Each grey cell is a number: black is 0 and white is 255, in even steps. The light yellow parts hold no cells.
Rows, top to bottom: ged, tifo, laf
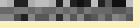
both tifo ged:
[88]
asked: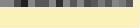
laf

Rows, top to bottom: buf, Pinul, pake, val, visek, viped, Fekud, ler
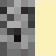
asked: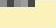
pake
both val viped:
[142]
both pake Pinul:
[157]
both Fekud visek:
[129]
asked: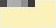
val

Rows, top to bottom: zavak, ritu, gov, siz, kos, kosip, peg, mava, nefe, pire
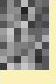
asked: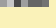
kos
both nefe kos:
[115]
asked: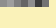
mava
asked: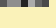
ritu
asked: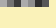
nefe

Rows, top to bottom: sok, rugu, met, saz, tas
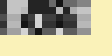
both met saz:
[211]
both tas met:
[211]

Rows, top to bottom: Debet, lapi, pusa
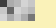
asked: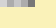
pusa
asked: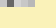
lapi
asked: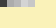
Debet

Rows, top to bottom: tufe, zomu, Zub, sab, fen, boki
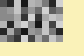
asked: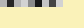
sab
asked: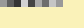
boki
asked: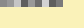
zomu

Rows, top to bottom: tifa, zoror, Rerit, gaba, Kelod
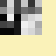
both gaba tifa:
[66]
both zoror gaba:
[66]
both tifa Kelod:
[214]
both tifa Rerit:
[214]
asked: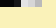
Kelod
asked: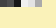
gaba
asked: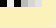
Rerit

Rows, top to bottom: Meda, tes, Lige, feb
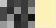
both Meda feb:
[58]
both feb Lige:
[141]
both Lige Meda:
[70]
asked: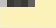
Meda

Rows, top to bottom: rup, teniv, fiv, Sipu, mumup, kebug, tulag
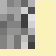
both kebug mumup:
[119]
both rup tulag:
[131]

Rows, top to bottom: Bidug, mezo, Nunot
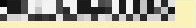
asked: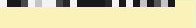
mezo

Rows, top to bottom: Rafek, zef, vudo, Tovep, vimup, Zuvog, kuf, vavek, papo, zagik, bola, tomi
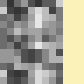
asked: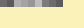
zagik
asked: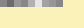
Tovep
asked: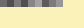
Zuvog

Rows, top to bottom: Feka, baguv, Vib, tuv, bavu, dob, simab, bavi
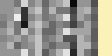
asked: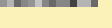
simab
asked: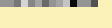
Feka
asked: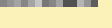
dob
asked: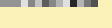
bavi
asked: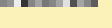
Vib

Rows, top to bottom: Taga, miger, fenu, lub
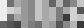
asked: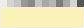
miger
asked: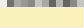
Taga
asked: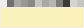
fenu

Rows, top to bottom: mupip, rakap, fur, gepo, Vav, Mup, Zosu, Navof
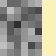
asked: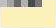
Zosu
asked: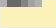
mupip
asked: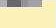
Mup

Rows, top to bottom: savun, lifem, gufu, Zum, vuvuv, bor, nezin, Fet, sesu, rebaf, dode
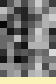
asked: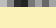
lifem
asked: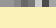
rebaf

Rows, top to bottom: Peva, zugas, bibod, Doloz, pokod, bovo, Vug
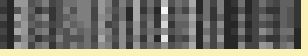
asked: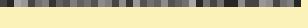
Vug
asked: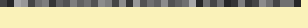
pokod
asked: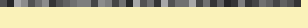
bibod

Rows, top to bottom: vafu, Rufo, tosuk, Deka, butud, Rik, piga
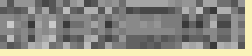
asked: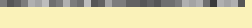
piga
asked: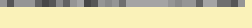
vafu
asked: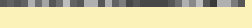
Rufo
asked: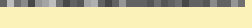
Rik

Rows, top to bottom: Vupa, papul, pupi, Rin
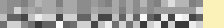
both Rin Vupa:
[140]
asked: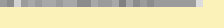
papul
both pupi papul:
[209]
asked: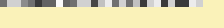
Rin
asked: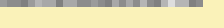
Vupa

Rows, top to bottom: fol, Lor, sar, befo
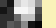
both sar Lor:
[47]
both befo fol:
[21]
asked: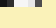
Lor
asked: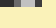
sar
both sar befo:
[47]

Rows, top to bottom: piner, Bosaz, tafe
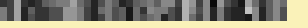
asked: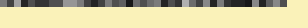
tafe
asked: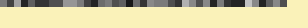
Bosaz
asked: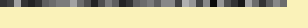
piner

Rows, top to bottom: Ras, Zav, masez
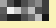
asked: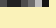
masez
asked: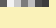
Zav
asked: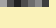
Ras

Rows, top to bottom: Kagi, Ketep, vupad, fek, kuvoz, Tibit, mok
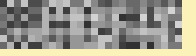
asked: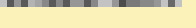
Tibit

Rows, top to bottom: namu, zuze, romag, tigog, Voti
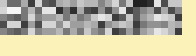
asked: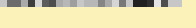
namu
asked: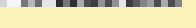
zuze
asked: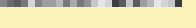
romag

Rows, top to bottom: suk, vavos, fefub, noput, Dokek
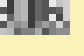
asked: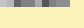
Dokek
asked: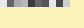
fefub
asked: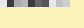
suk
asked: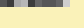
vavos
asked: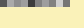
noput

